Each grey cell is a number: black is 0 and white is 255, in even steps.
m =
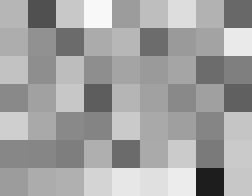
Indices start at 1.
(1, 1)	182
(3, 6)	154
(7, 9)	199
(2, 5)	183
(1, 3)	200
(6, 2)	134
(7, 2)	172
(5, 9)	197
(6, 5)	107
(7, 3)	176
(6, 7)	203
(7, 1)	156
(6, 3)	126
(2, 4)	171
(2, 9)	234
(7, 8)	29
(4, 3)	199
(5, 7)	159
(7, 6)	224
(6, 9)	202

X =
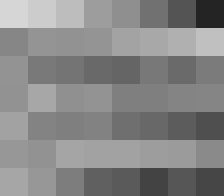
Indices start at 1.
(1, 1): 214
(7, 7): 86
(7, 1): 166
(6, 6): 157
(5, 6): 104
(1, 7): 84
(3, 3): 116
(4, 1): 146
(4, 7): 132
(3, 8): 123
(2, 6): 168
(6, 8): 138
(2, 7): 176
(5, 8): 79
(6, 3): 165
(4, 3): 144
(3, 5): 101
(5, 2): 131

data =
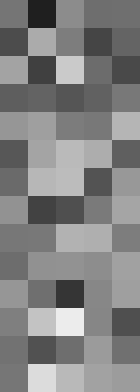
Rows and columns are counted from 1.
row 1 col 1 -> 117
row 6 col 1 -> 87
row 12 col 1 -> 127
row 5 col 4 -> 120
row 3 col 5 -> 73
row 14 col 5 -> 156
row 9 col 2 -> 120
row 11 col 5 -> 159
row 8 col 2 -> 66
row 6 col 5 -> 95
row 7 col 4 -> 83
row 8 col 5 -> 165
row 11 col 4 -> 135
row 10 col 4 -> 141
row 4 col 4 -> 97
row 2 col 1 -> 76
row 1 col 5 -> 111
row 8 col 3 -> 79
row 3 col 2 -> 64
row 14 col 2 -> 220

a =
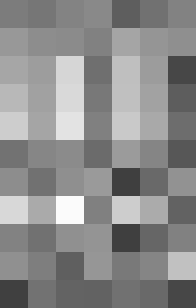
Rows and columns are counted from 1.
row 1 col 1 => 124
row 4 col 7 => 93
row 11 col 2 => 114
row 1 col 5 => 94
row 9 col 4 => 148
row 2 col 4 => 129
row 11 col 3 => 99
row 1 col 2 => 118
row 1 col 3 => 131
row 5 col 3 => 227
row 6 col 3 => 139
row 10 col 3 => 95
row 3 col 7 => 71
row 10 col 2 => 126
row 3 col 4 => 111
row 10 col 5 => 121
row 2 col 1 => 152
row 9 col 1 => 130
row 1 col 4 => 137
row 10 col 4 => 150
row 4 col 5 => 192
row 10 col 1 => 144
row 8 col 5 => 205
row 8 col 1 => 216
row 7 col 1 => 141

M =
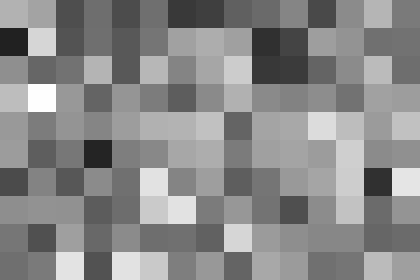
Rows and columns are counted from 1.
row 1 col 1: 178
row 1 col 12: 73
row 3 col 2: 102
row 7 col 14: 48
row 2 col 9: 160
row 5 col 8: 193
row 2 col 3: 83
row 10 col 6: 201
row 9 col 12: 135
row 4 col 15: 157
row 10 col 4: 82
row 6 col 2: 94
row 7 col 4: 139
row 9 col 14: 102
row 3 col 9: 204
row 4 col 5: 149
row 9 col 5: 139
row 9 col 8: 97
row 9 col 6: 110
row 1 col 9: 96
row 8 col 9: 151
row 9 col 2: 80
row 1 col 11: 133
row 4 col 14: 161
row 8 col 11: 79
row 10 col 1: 111
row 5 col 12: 220
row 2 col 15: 114
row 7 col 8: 158
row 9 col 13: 135
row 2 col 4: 111
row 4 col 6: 124
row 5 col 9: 100
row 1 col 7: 57
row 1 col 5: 76

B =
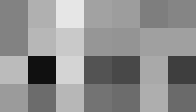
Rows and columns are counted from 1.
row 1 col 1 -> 130
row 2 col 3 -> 201
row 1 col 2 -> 176
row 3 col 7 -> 62
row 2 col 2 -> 183
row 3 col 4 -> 83
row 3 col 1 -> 187
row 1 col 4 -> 162
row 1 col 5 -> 157

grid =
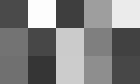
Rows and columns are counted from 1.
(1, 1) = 74
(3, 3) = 204
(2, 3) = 203
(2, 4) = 127
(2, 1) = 115
